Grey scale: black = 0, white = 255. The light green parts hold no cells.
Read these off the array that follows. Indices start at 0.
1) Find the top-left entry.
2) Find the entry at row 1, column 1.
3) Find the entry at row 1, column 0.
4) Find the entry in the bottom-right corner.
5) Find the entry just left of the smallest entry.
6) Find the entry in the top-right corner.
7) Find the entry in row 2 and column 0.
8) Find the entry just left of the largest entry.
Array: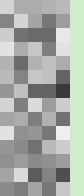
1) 212
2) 212
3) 132
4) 198
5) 99
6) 186
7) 204
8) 119

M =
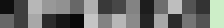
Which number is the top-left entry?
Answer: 15
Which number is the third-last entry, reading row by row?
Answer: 43
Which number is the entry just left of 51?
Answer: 83
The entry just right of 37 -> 168
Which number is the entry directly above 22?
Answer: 145
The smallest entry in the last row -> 8
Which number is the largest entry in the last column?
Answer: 83
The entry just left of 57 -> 176
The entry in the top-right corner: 51

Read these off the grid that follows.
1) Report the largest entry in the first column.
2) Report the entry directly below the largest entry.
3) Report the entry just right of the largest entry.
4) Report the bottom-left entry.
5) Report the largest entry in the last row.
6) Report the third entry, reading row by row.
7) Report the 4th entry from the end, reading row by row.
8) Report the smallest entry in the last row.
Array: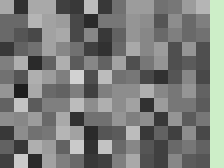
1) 169
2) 127
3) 79
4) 64
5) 202
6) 169
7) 64
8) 42

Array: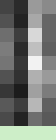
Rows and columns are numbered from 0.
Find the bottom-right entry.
89
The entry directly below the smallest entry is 62
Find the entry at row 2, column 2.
216
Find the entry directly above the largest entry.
191
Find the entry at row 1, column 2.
168
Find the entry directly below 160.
183
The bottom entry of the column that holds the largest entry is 110
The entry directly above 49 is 55
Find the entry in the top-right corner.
138
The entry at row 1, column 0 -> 82
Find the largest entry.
242

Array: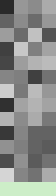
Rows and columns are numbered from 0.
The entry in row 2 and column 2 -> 193
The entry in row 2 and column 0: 157
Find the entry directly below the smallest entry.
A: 99
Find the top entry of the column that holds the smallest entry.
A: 42
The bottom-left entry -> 213
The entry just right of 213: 133
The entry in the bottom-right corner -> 171
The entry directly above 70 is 64
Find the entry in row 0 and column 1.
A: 151
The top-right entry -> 171
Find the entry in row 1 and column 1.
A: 139
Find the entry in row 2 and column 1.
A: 107

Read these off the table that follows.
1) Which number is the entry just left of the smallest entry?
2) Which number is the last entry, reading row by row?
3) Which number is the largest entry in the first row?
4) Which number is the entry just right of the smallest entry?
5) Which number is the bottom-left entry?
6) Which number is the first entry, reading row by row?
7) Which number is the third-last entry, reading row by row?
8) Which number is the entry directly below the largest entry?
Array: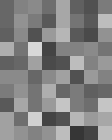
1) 189
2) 189
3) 167
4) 68
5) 161
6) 103
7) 54
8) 161
